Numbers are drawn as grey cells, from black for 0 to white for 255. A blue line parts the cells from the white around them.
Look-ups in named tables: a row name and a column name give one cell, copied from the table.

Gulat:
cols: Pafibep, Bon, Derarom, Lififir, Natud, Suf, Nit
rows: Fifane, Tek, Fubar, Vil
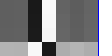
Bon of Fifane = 96
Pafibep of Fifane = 95
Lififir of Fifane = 249
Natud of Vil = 173
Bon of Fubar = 97
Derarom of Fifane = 25
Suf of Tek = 94
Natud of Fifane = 99
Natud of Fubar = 102
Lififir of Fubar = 246
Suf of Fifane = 93
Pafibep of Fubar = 96
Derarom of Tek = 26
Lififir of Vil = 25
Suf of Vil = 180
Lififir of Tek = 248
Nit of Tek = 101
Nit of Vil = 173
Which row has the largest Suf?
Vil

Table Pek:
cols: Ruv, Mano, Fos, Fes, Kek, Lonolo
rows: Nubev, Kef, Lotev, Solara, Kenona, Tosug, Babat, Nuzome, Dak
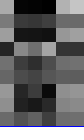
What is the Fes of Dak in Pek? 63
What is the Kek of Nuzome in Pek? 133
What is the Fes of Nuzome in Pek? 41
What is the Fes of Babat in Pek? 10
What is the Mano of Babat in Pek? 38
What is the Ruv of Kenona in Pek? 113
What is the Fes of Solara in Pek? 165
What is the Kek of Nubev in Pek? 178
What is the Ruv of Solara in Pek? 36
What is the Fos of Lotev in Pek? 20
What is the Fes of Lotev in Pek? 17
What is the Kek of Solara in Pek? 52
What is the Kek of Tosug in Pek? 94
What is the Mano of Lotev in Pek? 21
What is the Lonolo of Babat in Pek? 149
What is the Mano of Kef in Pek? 58
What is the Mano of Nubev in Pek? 5

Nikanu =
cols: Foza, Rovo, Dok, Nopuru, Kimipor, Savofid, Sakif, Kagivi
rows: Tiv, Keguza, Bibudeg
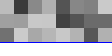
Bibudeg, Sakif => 87
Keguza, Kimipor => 65
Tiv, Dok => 137
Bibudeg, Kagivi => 177
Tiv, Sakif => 129
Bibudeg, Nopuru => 182
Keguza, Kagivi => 107
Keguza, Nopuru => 199
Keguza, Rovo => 158
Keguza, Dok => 200

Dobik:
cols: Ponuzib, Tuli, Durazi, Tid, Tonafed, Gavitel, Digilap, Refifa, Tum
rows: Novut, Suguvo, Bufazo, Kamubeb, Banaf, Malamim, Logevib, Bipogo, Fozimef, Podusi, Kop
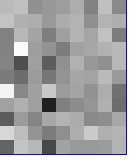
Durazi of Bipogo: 159
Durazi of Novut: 144
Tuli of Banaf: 78
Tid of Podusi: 124
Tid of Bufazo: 126
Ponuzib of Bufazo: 129
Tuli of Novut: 191
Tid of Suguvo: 153
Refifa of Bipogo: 176
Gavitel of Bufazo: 180
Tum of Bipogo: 109
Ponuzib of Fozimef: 92
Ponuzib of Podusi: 215
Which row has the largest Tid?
Logevib

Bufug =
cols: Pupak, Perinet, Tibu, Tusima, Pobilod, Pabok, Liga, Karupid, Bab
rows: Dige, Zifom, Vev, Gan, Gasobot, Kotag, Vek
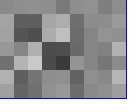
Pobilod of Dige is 122
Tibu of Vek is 113
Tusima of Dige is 142
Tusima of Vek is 145
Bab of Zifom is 154
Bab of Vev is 144
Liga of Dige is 145
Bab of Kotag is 181
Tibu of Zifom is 95
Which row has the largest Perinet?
Gasobot

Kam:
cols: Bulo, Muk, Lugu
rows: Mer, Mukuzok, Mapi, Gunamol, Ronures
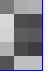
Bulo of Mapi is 211
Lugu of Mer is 177
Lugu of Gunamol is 61
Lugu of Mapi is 89
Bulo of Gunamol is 178
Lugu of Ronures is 191
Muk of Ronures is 190
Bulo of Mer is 122
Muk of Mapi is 93
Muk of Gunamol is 73
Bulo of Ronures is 82

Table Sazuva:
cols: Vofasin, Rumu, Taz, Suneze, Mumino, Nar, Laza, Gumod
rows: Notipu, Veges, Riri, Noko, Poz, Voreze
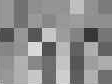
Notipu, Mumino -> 148
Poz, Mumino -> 196
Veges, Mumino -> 152
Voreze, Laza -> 175
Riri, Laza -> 55
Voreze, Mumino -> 206
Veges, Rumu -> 114

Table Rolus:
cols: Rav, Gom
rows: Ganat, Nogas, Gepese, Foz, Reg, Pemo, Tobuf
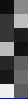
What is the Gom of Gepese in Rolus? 29
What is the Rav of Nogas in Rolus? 53
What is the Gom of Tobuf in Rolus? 93
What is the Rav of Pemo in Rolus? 24
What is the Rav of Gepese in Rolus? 54
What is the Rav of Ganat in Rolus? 14
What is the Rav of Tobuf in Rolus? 238
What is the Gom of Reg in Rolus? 95
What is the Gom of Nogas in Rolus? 190
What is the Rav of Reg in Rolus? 39
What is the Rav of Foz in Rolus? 187
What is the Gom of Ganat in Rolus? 136
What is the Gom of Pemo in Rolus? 109
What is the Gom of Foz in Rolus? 19
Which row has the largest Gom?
Nogas

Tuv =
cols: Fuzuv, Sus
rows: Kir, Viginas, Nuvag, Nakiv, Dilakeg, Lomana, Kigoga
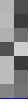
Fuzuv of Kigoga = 133
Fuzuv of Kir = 181
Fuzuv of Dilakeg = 189
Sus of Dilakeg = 59
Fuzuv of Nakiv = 81
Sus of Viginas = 60
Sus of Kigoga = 115
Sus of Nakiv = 205
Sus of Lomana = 110
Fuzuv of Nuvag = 176
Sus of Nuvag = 110
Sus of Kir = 78
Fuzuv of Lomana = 188
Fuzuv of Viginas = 185

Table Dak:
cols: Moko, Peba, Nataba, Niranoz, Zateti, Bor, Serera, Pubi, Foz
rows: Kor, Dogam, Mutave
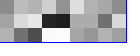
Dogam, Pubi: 112
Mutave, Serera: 150
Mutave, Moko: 178
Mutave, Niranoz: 250
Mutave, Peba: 113
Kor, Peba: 188
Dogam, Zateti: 30
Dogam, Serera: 172
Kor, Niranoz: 207

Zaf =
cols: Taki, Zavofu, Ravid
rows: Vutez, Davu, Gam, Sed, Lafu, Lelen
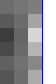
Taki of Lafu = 97
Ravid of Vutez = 125
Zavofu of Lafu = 113
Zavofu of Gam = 102
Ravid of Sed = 180
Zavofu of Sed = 105
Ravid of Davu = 164
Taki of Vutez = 109
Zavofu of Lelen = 109
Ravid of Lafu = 135
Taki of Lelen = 85
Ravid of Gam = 215
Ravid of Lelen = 171

